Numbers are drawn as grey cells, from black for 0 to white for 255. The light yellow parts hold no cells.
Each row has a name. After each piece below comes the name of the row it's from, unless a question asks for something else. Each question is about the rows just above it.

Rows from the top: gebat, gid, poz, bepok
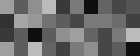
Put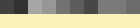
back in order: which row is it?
gid
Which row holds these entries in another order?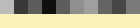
poz
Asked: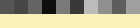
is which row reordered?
gebat
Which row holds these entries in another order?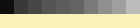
gebat
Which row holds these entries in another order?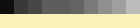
poz

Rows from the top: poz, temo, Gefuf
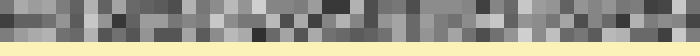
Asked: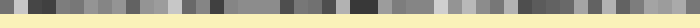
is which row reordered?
poz
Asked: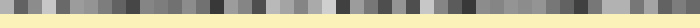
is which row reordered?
poz

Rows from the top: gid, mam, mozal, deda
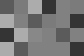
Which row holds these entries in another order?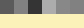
mozal
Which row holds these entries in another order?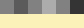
deda
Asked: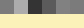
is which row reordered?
gid
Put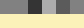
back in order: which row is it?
deda
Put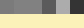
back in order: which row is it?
mam
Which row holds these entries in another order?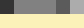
deda
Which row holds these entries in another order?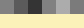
mam

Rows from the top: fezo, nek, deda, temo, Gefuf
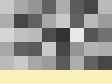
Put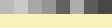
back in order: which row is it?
fezo
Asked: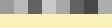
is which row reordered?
nek
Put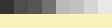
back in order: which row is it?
deda
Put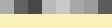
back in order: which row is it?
Gefuf
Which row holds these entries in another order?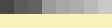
Gefuf
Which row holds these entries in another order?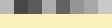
fezo

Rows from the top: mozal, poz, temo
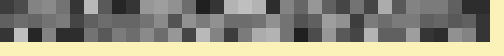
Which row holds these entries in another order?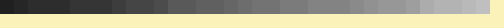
mozal
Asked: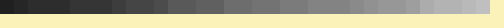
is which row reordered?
temo

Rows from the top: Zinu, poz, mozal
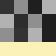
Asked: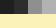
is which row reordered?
poz
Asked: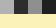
poz
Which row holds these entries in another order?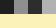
poz
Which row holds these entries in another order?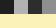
poz
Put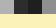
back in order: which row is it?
poz
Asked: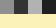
mozal
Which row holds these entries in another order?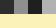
poz

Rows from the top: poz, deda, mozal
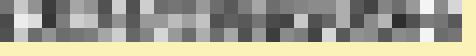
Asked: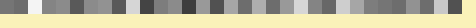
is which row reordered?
mozal
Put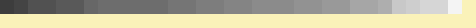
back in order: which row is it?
mozal
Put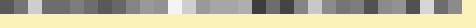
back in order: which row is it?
poz
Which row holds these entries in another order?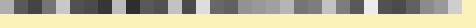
deda
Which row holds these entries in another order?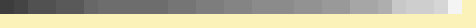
poz
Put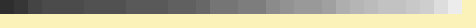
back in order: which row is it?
deda
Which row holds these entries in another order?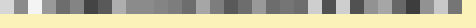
poz

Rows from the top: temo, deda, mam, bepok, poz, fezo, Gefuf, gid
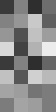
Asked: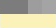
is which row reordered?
gid
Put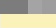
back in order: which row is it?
gid
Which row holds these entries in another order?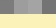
Gefuf
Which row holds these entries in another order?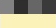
poz
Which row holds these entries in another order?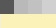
fezo

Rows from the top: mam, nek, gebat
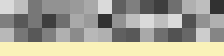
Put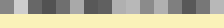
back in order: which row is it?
gebat
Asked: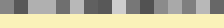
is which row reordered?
gebat
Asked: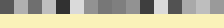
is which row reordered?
nek
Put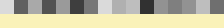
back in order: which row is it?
mam

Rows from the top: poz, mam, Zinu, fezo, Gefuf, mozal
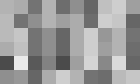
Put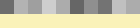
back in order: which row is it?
fezo
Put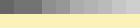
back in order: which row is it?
Zinu
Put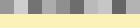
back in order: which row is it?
mozal
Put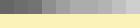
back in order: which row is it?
fezo

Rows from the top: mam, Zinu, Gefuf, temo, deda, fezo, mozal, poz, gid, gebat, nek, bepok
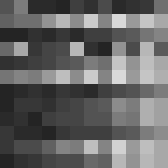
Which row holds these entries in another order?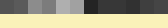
poz
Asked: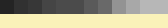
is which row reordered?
temo
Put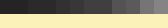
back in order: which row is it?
Gefuf
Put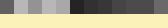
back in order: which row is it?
bepok
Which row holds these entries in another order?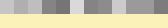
fezo
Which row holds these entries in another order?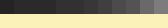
mozal

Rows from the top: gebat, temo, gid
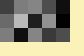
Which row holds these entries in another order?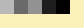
temo
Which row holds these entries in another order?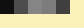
gebat
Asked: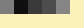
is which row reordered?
gid
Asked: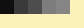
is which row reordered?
gid

